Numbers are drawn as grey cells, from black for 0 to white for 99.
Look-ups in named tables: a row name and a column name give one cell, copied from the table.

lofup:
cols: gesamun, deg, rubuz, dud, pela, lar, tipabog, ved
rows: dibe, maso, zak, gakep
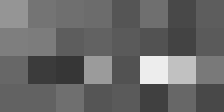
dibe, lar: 43
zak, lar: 92
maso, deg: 48
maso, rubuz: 36
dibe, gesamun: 58
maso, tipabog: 26
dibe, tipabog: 28
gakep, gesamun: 38
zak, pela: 32
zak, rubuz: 21
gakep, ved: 28
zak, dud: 60
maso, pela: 35
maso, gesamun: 49
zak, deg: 23
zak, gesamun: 40
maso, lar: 32
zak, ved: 47
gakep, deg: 38

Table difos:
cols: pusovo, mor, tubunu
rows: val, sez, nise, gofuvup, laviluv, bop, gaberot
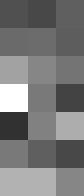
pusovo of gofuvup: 99
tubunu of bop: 28
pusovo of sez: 41
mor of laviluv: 50
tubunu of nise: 45
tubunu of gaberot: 52
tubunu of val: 37
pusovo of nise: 63
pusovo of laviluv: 19
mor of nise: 52
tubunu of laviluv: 67
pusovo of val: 31
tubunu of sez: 36
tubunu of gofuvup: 26
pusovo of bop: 47
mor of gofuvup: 47
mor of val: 28
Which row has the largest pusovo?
gofuvup

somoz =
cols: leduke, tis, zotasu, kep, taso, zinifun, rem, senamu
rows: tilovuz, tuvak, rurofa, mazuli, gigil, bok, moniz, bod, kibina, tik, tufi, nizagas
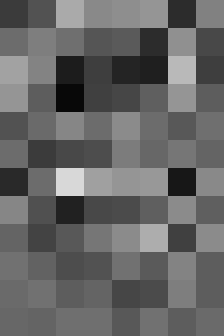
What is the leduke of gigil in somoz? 32
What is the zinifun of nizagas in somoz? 44
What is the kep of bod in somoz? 28
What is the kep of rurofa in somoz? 24
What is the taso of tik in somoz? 44
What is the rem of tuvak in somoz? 56
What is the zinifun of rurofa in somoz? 12
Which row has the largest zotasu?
moniz

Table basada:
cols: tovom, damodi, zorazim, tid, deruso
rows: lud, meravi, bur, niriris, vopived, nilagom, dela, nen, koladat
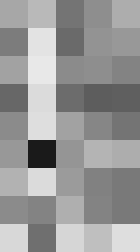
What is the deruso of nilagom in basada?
67
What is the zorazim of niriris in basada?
42
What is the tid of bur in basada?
55
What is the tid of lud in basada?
55
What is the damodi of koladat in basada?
43
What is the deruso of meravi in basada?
59
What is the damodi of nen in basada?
51
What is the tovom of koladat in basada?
84
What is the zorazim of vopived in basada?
63
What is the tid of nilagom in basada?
70
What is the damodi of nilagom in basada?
10
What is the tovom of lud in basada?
65
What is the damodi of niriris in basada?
85
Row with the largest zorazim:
koladat

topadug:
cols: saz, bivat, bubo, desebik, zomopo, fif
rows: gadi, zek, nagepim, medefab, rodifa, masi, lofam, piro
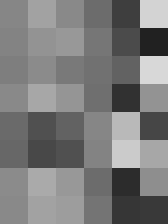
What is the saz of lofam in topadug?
54
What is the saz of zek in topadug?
51
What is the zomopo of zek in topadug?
29
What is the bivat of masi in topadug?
28
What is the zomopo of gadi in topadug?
24
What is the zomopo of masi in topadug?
79
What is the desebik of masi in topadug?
51
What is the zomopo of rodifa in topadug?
72
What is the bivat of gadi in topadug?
63
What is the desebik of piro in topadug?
45
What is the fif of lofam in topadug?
55
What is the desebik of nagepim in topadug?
44
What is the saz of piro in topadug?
53

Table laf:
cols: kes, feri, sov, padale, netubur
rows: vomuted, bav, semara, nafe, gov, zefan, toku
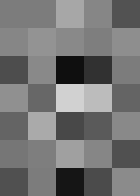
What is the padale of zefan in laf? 52
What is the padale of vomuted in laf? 52
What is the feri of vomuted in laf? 48
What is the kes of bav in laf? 52
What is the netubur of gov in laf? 53
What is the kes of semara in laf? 30
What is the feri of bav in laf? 57
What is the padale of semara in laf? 19
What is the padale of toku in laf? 29
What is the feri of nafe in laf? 40
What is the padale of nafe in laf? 73
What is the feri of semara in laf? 53
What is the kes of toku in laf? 31
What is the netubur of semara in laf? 48
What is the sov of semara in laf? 6
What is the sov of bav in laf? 53
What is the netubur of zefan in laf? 31
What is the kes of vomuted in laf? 48
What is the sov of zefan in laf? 62
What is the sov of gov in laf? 28
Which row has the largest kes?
nafe

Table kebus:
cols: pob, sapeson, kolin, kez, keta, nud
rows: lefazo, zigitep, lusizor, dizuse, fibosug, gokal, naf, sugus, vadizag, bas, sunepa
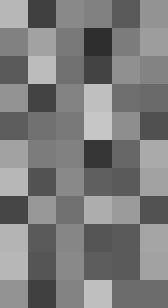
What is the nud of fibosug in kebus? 31
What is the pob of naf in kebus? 71
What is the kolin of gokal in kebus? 50
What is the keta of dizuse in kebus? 43
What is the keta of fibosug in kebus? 55
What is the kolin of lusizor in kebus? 44
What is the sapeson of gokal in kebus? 48
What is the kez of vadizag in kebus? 33
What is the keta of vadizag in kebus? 35
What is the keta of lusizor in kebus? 56
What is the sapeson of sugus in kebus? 59
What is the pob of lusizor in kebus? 35
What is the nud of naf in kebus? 63
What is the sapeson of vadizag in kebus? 35
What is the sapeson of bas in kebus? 33
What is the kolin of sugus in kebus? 44
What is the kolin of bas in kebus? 53
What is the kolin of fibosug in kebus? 47
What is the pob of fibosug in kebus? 36

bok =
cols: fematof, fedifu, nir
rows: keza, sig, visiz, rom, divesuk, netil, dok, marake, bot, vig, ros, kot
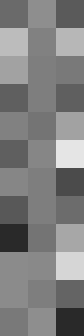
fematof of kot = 47
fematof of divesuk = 50
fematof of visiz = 63
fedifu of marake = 49
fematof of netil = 37
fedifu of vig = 53
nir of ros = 39
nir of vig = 83
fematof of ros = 54
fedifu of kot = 55
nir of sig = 71
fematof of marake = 34
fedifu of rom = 49

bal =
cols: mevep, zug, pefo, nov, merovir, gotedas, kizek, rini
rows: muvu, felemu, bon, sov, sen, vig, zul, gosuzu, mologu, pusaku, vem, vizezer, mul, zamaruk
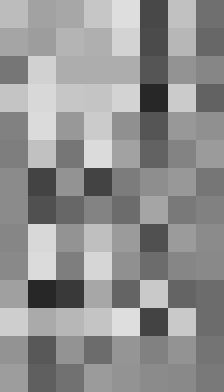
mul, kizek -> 57
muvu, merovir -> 86
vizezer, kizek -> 78
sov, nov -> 76
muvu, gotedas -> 28
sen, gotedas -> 33
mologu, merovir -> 60
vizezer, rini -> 42
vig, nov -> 85
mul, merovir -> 58
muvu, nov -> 77
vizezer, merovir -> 86
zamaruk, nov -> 60
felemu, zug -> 61
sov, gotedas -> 15
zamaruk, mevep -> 61
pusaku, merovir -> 56

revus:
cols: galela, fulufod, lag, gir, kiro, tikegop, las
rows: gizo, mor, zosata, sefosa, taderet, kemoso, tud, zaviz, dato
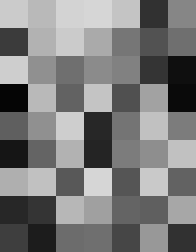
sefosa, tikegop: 63
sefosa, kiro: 31
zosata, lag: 43
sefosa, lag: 38
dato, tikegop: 59
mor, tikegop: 32
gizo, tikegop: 19
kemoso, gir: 14
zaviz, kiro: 39
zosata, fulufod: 56

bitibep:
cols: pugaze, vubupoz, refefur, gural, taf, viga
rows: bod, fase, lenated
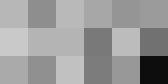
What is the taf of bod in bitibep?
58
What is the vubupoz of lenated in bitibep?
56
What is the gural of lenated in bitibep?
48
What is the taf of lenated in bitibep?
59
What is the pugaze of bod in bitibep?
71
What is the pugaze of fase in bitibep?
78
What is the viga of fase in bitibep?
44
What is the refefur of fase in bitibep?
70
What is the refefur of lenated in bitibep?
75
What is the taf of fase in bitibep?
73
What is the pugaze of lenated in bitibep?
66
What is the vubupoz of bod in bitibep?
55
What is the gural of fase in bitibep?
47

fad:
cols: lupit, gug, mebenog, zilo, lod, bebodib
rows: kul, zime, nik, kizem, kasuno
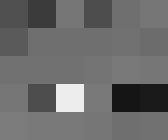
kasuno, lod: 43
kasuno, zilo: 46
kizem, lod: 8
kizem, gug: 30
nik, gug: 44
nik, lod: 47
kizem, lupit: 46
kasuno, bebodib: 44
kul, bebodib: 46
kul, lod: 43
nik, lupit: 44
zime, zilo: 43
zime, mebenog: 43
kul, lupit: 31

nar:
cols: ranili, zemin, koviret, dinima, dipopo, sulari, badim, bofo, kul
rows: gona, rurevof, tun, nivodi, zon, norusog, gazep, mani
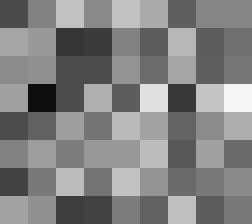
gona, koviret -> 75
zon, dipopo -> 72
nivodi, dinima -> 68
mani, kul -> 47
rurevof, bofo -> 36
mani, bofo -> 36
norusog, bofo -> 62
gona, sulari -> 66
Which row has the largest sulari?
nivodi

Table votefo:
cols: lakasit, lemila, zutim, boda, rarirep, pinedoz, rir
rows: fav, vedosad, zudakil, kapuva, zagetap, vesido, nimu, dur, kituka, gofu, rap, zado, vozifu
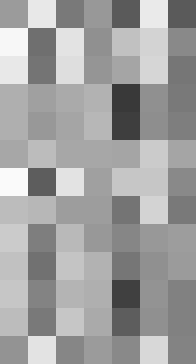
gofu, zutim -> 76
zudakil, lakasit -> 90
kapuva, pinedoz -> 56
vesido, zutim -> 65
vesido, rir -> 64
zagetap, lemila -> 59
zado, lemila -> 47
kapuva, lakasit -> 68
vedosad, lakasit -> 96
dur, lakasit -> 73
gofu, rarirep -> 46
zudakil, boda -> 58
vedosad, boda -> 56
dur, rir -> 47
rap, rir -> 50
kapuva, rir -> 47
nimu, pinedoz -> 77

